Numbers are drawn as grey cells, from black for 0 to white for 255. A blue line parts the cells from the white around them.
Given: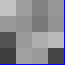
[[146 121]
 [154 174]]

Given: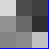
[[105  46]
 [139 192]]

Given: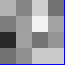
[[160 242]
 [162 115]]

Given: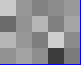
[[147 182]
 [151 127]]

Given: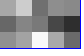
[[133 121]
 [163 249]]

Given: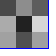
[[ 33 214]
 [ 80 160]]

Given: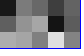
[[147 166]
 [165 128]]

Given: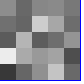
[[101 205]
 [181  93]]
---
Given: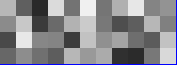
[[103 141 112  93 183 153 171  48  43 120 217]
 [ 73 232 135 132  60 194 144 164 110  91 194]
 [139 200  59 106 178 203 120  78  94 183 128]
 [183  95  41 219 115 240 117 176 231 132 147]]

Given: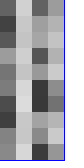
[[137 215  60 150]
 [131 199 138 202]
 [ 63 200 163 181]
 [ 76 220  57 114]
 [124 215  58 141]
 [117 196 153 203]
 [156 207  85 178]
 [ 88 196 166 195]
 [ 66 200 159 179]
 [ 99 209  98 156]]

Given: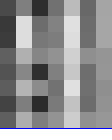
[[ 95 174 126 147 205 144 151]
 [ 67 126  43 122 194 108 146]
 [ 93 180 140 114 224 112 143]
 [ 83 135  47 128 199 110 150]
 [ 96 176 134 146 208 143 149]
 [ 60 221 120 125 221 110 166]
 [ 57 221 109 130 224 108 166]
 [ 74 127  46 113 187 104 165]]

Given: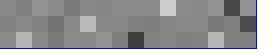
[[141 181 137 123 139 137 148 126  62 131 132 127 130 183 129 127]
 [131 138 131 114 137 187 136 134 128 126 132 137 137 120 128  76]
 [137 127 146 140 124 135 132 139 139 140 204 141 137 146  70 146]]

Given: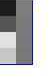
[[198 120]
 [225 122]
 [ 85 123]
 [ 29 125]]

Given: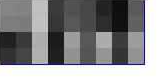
[[ 50  69 176  32 145  85 149  53 146]
 [ 33  57 174  27 157  88 171  60 156]
 [125 124 193  54  87  72  45  16  97]
 [133 130 191  59  81  71  35  15  91]]

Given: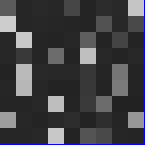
[[ 38  38  40 200  35  84  73  38  37]
 [158  39  36  41  45  35  46  37 151]
 [ 37  37  40 190  36  58 108  34  34]
 [ 38 183  39  35  35  56  36 123  36]
 [ 35 186  41  40  40  55  37 117  36]
 [ 39  57  37 108  36 191  40  36  40]
 [ 39 200  37  36  39  94  36  68  36]
 [205  38  39  38  37  36  82  40  73]
 [ 91  38  41  39  70  36  44  41 197]]

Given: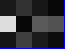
[[ 21  63  27  12]
 [221   7  90  82]
 [ 25  50  23   7]]
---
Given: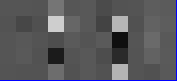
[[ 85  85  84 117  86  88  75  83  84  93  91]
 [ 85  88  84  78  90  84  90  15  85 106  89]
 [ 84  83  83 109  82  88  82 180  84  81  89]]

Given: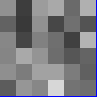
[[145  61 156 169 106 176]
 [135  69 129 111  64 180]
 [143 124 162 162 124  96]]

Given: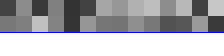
[[ 67 140  57 128  51  66 166 151 177 190 141 184  65 199]]

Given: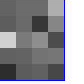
[[ 99 108 108 174]
 [208 122 142  76]
 [ 45  92  97  71]]

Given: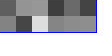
[[ 95 148 151  62 106  68]]

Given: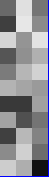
[[105 224 117]
 [213 148 226]
 [123 182 210]
 [ 57  57 161]
 [ 64 184 131]
 [205 174  17]]
